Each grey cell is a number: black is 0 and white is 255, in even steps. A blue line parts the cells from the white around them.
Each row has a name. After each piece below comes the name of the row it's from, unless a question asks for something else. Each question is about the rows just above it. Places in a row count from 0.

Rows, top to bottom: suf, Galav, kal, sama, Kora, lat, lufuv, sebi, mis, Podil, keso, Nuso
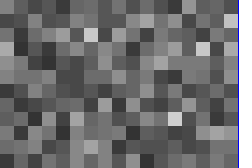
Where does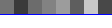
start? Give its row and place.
sama, 8
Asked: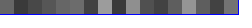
sebi
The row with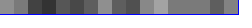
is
Kora

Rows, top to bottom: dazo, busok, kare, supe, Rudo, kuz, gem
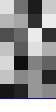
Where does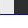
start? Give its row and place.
kare, 2
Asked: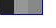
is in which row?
gem
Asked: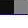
Rudo

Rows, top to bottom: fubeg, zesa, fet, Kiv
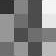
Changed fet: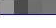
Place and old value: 3, [124]
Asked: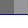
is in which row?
Kiv
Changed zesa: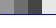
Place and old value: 2, [76]
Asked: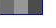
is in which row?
Kiv
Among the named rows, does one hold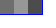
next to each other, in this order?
yes
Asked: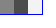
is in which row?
fubeg
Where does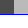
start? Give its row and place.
Kiv, 2

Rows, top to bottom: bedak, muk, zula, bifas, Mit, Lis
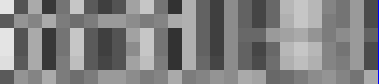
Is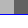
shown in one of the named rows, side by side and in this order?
no
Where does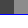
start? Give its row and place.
Mit, 15

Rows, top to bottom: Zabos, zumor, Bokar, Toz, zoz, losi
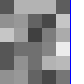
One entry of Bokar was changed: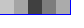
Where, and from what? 1, [159]
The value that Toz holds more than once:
[112]
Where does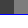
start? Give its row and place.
Bokar, 2
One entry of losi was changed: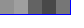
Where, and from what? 1, [152]
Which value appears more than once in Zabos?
[179]
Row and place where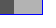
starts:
Zabos, 0
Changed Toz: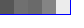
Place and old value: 2, [112]

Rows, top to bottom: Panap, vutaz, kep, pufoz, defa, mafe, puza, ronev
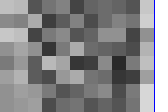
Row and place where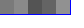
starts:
kep, 3
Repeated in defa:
[122]
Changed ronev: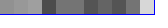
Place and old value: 4, [108]

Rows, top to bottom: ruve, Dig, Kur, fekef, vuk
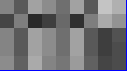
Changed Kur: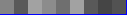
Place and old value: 7, [62]
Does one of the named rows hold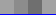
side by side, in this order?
yes

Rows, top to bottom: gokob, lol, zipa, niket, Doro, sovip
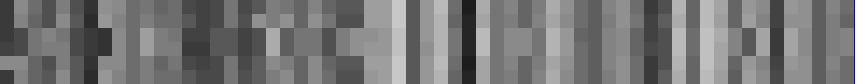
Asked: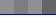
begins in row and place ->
lol, 18
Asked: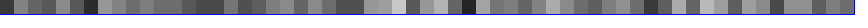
sovip
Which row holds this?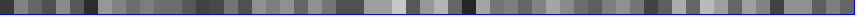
lol
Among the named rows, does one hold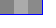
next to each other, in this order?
yes
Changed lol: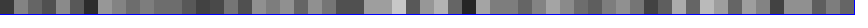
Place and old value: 35, [117]
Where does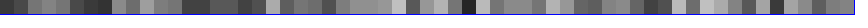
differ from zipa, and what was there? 22, [117]

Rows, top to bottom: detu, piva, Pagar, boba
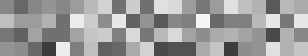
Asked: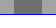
Pagar
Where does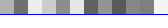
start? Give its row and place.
piva, 3

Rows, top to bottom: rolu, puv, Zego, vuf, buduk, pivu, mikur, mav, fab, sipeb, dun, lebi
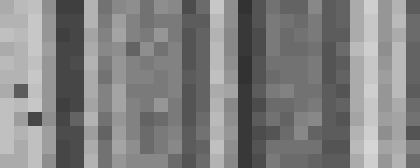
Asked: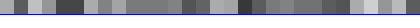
mikur
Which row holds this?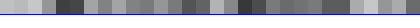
Zego
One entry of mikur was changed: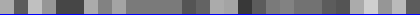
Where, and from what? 12, [130]

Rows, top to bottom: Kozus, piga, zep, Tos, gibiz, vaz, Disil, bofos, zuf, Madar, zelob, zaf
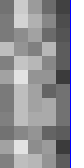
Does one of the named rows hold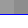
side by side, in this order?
no
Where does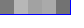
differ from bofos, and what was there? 1, [190]
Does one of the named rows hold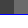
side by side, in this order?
no
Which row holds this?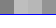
zaf
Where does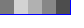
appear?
piga
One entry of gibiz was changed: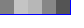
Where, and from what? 4, [92]

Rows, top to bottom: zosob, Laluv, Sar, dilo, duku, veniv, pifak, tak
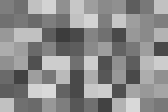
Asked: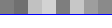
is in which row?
Laluv
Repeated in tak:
[112]
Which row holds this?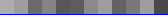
dilo
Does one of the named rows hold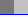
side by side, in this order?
yes
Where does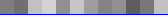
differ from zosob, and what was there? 7, [138]

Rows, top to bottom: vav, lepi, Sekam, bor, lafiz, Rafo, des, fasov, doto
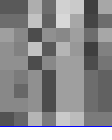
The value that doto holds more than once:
[123]
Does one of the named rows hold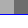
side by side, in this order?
yes
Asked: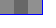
des
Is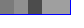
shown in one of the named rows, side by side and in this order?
yes
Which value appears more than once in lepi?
[109]
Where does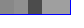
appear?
fasov
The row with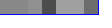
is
fasov

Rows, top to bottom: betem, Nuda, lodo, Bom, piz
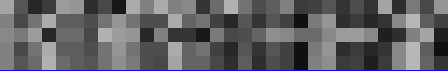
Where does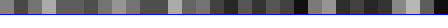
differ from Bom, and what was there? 25, [59]
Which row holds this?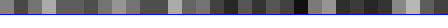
Nuda
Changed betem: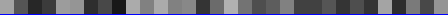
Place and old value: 21, [59]
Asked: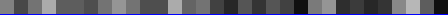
Bom
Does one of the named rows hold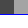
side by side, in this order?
yes
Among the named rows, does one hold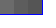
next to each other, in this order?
yes

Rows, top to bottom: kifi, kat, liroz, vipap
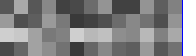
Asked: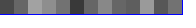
vipap
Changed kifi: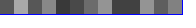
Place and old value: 4, [65]

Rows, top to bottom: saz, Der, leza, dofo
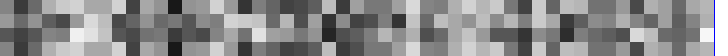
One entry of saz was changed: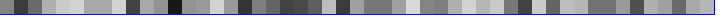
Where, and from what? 45, [73]
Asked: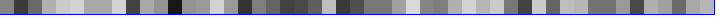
dofo
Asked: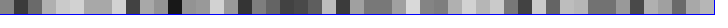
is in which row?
saz
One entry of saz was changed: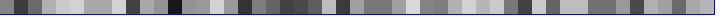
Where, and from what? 41, [182]

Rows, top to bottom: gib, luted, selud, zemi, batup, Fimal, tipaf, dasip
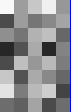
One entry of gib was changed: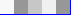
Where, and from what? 1, [157]
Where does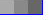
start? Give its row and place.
Fimal, 2
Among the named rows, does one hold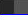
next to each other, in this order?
yes

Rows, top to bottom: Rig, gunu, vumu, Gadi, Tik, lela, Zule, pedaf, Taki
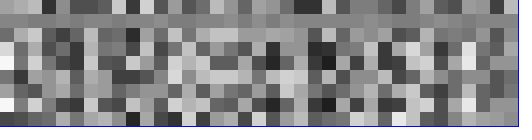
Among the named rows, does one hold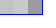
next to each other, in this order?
no
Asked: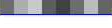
Zule
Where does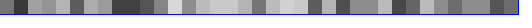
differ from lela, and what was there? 30, [180]
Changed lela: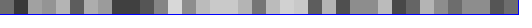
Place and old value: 0, [117]
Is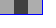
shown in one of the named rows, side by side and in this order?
yes

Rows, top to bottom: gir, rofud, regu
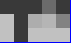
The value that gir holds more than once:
[57]
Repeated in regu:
[193]

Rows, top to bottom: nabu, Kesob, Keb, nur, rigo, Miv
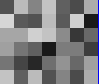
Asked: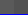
Kesob
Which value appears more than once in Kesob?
[90]
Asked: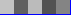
Miv
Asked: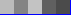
nabu
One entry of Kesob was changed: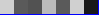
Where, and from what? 0, [214]
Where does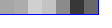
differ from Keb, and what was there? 1, [166]

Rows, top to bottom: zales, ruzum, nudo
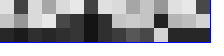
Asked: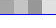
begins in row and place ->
zales, 9
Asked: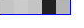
ruzum
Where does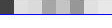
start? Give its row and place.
zales, 6
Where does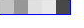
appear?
zales
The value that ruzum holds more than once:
[196]

